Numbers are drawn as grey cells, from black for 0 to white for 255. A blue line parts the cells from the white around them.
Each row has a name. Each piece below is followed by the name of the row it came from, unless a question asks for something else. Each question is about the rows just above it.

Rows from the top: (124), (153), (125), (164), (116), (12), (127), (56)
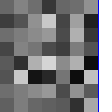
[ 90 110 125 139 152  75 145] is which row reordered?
(127)
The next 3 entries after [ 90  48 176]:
[213 139 176]
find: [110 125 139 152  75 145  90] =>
(127)
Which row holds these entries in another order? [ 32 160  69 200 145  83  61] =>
(153)

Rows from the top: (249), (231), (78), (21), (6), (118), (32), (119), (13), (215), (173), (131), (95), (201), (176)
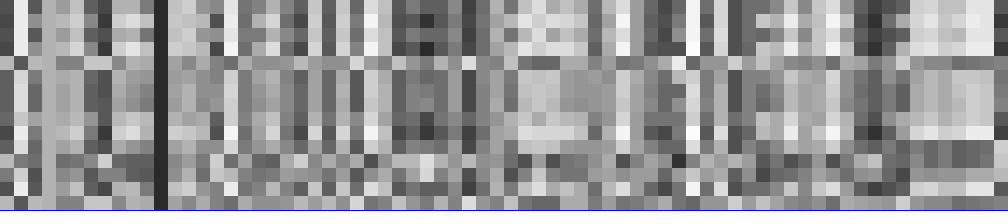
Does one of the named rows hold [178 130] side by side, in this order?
yes
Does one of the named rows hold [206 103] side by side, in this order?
yes
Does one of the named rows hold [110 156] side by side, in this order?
yes

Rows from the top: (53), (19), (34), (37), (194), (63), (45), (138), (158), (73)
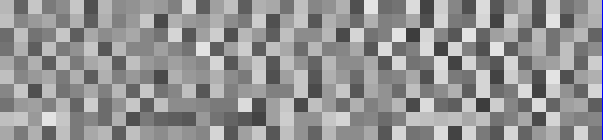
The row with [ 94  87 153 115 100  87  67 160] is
(158)
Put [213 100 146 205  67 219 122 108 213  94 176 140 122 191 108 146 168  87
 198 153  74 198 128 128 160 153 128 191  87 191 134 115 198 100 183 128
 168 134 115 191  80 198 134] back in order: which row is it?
(45)

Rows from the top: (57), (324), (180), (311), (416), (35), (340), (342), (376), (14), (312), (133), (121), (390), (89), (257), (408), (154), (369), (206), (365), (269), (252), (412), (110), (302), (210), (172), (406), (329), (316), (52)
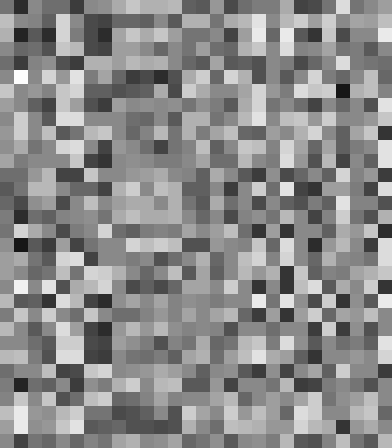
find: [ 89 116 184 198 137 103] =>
(14)
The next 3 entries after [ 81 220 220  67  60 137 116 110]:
[124  96 164]
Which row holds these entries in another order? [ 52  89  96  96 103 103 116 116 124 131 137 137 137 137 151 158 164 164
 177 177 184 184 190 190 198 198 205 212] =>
(14)
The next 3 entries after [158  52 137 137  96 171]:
[151 198  44]
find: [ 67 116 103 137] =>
(52)
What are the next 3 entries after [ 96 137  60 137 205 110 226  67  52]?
[158 158 124]
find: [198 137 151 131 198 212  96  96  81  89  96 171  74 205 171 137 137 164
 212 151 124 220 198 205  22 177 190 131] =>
(340)

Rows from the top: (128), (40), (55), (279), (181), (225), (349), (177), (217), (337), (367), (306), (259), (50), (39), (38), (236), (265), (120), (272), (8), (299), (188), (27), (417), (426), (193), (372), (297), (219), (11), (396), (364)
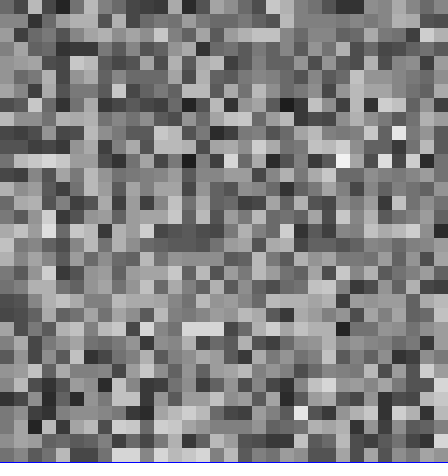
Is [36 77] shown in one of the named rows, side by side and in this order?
no
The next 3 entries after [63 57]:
[170  43  83]
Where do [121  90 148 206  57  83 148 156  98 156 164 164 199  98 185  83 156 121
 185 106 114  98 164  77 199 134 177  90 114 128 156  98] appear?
(38)
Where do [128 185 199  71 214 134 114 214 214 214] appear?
(27)

